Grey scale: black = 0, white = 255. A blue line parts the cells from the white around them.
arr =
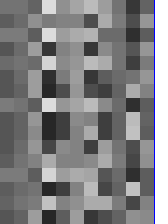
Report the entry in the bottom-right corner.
138
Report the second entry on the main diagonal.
107
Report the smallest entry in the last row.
39
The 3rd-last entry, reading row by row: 99
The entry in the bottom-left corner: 85
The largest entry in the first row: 220
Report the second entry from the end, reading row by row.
144
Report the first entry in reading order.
115
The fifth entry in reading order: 144
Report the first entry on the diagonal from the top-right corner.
99
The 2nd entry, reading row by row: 115
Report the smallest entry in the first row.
55
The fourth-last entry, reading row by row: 77
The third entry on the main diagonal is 93

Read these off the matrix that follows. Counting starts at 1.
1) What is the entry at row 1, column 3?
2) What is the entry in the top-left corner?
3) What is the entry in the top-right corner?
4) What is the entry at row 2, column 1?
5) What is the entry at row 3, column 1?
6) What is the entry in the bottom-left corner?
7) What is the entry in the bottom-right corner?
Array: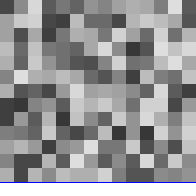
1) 216
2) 71
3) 91
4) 161
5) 161
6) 175
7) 147
